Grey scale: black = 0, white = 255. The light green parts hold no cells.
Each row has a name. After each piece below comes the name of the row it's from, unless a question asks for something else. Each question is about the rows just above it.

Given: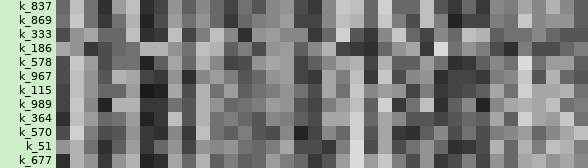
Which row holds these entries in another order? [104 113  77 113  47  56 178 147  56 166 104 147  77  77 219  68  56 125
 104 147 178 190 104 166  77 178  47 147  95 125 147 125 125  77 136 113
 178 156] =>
k_51
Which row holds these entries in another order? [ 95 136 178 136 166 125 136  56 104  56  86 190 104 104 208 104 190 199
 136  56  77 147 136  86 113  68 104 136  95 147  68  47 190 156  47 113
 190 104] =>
k_837

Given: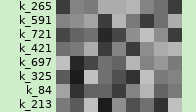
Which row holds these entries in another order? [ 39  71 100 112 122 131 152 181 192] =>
k_697
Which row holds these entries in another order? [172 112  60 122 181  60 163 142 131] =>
k_591
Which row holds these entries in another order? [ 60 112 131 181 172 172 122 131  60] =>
k_265
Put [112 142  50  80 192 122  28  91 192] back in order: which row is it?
k_213
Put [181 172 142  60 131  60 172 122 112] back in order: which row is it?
k_421

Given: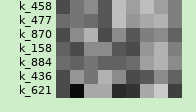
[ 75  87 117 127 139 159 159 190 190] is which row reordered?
k_458
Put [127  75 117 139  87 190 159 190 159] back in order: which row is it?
k_458
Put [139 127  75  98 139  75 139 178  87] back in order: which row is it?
k_870
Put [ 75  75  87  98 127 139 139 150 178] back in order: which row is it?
k_158
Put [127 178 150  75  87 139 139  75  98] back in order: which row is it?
k_158
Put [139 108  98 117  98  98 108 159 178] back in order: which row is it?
k_884
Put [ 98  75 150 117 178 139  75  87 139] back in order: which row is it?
k_436

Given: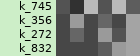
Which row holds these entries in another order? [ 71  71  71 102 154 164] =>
k_356
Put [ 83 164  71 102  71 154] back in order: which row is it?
k_272
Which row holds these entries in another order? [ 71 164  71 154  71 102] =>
k_356
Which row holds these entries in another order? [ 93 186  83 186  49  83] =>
k_745
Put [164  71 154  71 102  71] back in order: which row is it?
k_356

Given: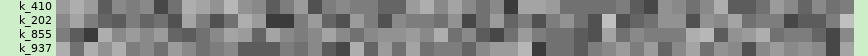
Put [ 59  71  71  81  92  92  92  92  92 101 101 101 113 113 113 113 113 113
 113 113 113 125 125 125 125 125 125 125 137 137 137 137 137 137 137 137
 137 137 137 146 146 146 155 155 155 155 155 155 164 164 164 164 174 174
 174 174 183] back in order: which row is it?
k_410
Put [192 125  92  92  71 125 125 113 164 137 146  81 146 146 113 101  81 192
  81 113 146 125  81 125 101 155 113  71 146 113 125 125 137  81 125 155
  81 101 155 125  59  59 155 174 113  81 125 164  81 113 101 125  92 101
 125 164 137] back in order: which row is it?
k_202
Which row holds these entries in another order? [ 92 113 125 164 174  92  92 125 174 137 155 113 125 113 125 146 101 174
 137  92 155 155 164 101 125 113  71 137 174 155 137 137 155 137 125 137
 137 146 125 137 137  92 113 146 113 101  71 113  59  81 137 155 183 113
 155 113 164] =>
k_937
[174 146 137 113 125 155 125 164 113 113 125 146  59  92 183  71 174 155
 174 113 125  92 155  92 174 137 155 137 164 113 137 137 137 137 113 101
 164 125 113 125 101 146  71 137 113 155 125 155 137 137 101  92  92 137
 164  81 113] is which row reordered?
k_410
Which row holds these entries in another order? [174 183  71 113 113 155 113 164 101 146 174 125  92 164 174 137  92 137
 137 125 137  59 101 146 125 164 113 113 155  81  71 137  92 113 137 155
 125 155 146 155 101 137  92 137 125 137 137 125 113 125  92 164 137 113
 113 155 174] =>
k_410

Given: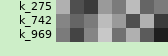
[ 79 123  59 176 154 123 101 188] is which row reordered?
k_275
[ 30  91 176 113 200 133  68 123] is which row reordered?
k_969
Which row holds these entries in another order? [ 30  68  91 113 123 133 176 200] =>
k_969
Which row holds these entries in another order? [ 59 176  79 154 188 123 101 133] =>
k_742

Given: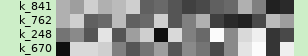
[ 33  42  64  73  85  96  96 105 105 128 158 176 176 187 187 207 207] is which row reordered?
k_762
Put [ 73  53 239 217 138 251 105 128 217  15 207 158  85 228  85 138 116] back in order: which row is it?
k_248
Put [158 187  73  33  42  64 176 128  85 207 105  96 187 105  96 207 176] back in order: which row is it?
k_762
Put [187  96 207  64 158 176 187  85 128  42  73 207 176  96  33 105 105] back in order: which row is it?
k_762

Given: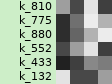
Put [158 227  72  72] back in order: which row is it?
k_132
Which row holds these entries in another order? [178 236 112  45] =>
k_775
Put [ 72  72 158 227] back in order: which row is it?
k_132
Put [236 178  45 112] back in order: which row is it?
k_775
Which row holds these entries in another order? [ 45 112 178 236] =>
k_775
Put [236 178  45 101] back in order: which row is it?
k_880
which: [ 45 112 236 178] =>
k_775

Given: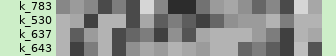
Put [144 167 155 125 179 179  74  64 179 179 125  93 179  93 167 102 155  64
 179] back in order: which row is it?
k_530
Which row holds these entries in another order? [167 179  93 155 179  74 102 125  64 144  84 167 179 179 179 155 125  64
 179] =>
k_637
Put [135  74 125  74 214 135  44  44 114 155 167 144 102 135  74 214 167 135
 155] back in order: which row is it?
k_783
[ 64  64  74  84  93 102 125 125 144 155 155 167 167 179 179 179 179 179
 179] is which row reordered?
k_637

